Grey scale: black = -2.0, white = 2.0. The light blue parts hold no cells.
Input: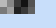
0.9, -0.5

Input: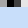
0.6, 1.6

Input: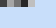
-1.0, 1.0

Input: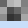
-0.4, 0.6

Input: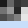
-1.6, 1.6

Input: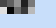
-0.9, 0.9
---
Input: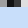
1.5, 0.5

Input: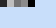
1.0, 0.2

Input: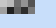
1.1, 0.9

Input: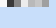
1.9, 1.7

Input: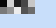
1.7, 1.3

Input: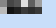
1.5, 0.9

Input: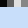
1.5, 0.1

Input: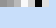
1.9, 1.5
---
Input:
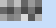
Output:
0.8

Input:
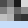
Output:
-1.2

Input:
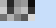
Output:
1.4

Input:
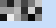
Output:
0.1

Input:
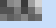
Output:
-0.3

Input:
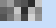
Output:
0.3

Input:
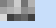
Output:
-1.0

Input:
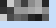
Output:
-0.6

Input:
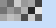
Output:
-0.6

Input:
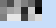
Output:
1.4
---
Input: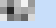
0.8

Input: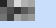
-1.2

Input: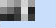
-0.9

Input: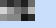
-0.1

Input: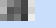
-0.5

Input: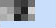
-0.5
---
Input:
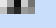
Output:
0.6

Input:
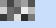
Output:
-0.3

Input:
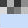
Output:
0.8

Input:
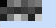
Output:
-1.1

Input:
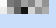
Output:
-0.1

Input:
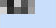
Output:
-1.5
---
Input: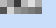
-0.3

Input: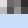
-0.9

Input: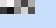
-0.7

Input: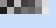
1.6

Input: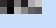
-0.7

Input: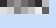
-0.5

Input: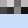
-1.7
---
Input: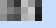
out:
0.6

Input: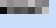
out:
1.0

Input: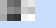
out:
0.0

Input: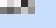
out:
1.7

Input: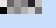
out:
0.0

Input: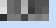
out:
-1.1

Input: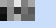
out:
-1.2

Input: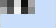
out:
1.4

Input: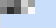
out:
-0.5
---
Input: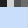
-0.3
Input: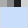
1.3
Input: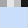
-1.6
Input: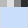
-1.3
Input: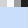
-1.5
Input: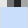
0.6
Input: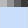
-1.1
